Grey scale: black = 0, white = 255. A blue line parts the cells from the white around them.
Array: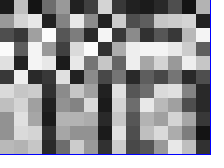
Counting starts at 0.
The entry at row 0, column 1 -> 191
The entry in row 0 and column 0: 27
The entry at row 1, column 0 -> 153
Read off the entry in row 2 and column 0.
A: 78
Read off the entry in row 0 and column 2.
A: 20
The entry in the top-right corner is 179
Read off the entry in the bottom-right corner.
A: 49
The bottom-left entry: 185
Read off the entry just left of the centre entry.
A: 139
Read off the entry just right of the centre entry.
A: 117
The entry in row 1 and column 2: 232

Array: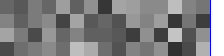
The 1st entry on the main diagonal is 102
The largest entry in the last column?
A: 177
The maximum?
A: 196
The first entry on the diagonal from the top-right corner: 117
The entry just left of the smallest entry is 144
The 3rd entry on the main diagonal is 74
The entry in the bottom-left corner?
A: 74
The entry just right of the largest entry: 82
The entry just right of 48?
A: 74
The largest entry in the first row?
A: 190
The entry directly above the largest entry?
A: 54
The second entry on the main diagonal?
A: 96
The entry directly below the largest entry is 48
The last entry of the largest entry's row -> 144
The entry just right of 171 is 110
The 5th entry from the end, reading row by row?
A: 117

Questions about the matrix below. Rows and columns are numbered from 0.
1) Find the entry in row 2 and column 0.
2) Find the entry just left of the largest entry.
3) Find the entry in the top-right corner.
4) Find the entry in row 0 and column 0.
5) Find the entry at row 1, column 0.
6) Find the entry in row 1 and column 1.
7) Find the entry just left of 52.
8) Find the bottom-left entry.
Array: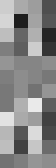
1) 190
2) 176
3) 79
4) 205
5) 213
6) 29
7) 205
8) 114

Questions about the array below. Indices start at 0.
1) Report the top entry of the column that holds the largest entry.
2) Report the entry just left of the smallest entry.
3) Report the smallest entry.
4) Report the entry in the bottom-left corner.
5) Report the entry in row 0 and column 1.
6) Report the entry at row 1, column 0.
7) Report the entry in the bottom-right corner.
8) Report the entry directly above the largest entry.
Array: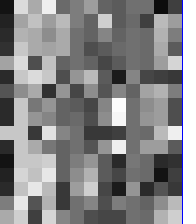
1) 91
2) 112
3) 12
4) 170
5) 219
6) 34
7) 207
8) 133
